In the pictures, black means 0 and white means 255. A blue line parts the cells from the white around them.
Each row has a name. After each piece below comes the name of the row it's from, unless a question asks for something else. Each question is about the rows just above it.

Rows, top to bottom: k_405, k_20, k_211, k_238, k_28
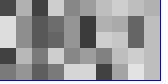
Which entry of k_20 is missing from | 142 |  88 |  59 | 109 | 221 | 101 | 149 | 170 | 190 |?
| 177 |
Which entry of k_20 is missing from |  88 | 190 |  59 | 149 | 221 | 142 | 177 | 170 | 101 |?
| 109 |
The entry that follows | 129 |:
| 190 |
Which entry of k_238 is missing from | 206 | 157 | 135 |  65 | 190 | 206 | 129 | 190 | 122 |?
| 184 |
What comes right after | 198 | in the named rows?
| 101 |
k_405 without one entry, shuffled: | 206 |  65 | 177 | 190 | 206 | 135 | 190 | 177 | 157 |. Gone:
| 72 |

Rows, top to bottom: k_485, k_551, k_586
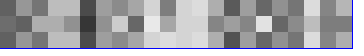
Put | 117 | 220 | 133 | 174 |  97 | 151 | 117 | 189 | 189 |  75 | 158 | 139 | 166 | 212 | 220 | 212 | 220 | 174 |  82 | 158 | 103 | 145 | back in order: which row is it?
k_586
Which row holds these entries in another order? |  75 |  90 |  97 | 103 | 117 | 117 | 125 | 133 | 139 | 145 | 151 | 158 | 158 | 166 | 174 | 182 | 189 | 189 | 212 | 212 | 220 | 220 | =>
k_485
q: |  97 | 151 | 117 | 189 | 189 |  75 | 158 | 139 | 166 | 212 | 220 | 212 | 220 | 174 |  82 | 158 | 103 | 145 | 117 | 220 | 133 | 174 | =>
k_586
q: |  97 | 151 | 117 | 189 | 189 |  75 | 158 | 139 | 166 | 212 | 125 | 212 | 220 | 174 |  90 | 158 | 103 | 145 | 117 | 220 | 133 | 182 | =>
k_485
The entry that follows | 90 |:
| 158 |

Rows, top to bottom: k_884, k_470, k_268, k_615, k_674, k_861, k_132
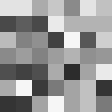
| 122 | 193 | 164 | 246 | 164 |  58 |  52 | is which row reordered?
k_132
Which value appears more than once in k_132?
| 164 |
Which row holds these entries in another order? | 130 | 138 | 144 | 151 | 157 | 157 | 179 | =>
k_615
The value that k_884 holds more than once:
| 227 |

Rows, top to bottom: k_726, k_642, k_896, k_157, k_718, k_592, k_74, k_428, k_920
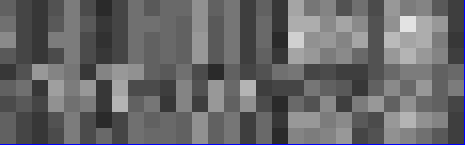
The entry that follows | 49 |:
| 69 |
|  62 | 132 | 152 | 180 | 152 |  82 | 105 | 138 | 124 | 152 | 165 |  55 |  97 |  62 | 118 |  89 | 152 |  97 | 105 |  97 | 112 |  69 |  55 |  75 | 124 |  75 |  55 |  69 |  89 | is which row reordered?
k_157
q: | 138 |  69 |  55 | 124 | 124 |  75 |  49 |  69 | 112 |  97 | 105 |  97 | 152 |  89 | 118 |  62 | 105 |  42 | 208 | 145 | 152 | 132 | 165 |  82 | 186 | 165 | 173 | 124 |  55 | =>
k_896
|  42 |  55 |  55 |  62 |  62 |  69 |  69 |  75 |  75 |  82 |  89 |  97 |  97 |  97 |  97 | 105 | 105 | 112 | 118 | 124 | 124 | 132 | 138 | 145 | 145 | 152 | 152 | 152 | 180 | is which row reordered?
k_428
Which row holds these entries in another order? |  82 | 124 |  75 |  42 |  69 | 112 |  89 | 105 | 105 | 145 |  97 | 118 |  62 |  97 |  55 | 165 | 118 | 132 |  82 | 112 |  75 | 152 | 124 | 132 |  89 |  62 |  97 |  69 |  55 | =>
k_726
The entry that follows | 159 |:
| 124 |

